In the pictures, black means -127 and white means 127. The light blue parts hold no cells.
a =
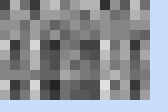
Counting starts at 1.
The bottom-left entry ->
39
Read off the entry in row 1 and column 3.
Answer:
-16
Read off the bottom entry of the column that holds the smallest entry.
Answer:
-71
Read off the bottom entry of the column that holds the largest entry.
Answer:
74
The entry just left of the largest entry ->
-48
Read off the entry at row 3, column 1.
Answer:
17
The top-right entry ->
-16
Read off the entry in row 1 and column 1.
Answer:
-60
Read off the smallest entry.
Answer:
-91
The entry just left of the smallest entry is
-60
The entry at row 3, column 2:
17
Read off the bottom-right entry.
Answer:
29
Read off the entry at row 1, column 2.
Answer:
51
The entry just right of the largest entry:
-28
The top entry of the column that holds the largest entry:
-80
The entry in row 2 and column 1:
-16
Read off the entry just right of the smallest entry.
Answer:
-16
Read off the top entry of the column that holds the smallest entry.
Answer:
62

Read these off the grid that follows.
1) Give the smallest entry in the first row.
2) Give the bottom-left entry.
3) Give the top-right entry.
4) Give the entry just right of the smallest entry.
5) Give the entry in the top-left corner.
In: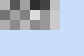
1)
-81
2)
45
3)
65
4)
-60
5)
55

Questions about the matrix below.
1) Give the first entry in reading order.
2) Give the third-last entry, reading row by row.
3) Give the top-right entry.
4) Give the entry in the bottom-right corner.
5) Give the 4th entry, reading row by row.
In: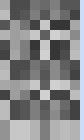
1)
39
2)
51
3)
-41
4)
51
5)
-12

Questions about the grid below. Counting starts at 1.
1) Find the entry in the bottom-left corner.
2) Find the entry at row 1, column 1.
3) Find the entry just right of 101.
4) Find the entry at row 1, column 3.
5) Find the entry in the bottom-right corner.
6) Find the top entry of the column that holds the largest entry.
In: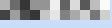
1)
-61
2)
52
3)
1
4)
-73
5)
79
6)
122

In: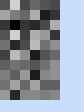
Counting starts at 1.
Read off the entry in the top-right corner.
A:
-53
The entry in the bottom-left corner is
25
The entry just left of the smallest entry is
-75
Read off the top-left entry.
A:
-43
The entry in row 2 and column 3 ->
-23
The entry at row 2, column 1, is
35
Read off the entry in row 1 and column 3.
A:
-53
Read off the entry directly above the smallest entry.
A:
-2
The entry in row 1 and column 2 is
80
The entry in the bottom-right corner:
7

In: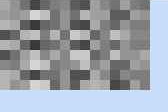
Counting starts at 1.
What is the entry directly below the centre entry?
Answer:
73
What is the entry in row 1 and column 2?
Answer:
19
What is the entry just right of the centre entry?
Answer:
-57
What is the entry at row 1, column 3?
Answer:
-13
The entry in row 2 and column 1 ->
31
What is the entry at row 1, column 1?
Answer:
41
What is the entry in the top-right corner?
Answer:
-13
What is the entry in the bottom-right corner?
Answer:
-2
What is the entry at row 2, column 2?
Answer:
19
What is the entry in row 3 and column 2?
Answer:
41
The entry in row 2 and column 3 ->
31
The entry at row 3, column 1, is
52
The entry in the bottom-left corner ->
52
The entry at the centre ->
-35
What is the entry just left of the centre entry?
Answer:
19
